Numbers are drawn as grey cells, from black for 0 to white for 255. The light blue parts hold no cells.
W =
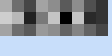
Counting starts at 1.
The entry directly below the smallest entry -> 99
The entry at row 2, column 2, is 184
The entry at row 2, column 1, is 206
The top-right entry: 51
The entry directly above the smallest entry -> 90
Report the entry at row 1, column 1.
173
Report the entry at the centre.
196
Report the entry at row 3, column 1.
163
